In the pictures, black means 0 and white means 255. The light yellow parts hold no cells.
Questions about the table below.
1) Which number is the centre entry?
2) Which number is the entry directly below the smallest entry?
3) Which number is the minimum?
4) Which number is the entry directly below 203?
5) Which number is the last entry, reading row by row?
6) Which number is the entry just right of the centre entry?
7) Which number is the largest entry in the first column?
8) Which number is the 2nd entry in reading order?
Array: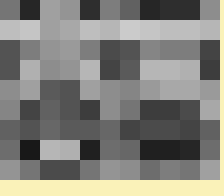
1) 141
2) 117
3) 24
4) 83
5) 160
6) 133
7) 190
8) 38

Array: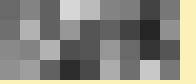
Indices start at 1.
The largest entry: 214
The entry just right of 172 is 111
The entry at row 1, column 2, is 131
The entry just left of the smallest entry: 67
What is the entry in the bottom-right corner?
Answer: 119
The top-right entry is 119
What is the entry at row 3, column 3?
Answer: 178
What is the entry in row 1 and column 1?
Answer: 105
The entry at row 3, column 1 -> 137
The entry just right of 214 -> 186
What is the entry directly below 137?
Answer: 144

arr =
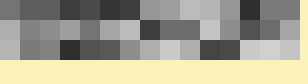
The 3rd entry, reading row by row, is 94
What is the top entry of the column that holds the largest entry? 122
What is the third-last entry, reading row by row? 202
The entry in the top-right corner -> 122
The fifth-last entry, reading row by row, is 68
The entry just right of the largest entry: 195
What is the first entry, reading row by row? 115
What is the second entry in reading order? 94
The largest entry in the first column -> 181
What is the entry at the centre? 61
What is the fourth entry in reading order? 61

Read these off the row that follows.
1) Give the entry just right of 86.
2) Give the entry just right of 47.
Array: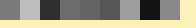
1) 157
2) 108

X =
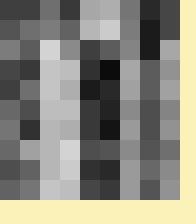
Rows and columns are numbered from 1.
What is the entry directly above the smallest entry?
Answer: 92
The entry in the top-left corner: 63
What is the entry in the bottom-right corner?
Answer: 146
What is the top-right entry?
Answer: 70
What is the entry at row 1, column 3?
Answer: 111
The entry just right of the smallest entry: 167
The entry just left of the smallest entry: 49
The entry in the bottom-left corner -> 98
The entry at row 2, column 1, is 84
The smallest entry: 12
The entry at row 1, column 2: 63
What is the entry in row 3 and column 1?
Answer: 124
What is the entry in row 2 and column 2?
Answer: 111

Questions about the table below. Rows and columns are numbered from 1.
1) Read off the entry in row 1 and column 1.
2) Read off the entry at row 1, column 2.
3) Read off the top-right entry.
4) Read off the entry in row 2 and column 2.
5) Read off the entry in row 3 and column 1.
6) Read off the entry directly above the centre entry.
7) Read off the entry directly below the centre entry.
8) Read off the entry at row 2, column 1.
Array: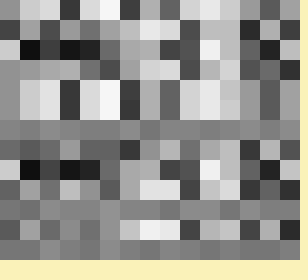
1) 146
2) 204
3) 161
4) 161
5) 204
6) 176
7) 146
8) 68

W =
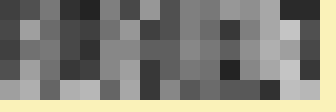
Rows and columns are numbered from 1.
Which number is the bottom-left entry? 159
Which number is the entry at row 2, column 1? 72
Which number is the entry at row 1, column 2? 80
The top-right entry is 42
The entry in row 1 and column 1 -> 64
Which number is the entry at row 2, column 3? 107
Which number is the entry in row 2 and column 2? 159
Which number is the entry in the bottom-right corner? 183
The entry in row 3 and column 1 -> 64

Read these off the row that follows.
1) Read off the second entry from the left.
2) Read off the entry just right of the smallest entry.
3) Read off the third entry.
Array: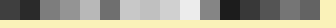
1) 42
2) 56
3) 125

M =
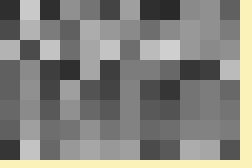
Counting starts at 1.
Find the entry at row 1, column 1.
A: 47
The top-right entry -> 96
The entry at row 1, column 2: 201
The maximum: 207
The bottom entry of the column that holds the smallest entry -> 89
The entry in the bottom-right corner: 83
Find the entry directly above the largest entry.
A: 138
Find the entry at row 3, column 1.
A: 179
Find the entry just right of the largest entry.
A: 152
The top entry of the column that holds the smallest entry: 41
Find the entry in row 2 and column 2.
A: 179
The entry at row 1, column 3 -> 47
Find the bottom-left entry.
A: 54
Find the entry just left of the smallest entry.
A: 47
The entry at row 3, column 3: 195
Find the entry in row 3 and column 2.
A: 75

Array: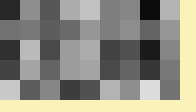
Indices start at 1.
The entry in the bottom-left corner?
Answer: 200
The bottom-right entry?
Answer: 114
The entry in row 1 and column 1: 40
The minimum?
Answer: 12
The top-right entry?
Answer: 179
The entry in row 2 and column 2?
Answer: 120
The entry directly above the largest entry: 55
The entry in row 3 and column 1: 48
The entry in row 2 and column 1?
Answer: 114
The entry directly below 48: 67
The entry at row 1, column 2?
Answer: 142
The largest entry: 220
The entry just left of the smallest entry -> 134

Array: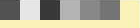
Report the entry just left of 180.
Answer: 57
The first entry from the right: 117
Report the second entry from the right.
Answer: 136

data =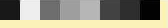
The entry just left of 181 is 158
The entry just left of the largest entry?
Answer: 24

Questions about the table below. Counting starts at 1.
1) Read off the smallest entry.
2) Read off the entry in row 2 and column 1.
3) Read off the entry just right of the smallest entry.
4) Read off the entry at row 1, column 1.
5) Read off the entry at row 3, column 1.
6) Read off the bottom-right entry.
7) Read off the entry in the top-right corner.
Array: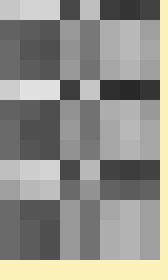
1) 40
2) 98
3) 53
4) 198
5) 106
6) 159
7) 66
